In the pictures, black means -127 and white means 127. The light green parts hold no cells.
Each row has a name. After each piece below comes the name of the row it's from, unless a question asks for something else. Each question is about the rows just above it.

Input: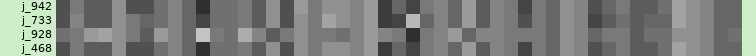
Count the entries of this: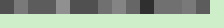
15
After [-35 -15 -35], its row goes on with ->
[-25 -25  35  16   4 -25 -25]
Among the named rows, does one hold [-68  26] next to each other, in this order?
no
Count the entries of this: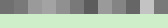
12
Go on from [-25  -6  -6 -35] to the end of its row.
[-15 -15  16  16   4 -25 -15]
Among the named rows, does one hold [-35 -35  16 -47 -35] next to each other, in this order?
no

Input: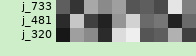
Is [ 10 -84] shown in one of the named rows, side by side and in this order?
yes
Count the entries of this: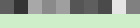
10

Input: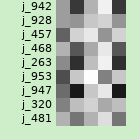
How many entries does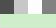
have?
4
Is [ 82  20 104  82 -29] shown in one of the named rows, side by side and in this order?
no
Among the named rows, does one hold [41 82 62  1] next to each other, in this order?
no
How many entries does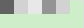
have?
5
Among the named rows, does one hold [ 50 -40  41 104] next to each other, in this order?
yes
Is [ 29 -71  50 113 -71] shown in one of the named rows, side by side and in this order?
yes
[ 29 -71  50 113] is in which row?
j_942

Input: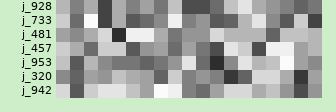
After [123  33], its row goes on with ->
[10]
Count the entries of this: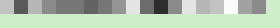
19
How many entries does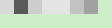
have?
7
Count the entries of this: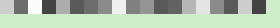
19
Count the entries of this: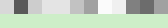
12

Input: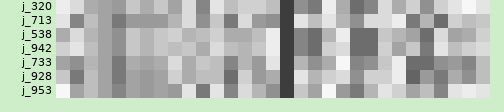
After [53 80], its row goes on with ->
[ 91  16  80  80 109 -27  26  -6  44  16  62]
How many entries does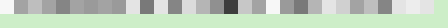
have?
31
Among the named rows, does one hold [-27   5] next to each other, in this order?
no

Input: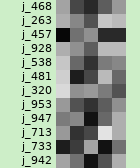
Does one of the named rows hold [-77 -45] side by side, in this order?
no
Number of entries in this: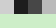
4
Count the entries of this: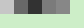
5
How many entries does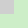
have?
1

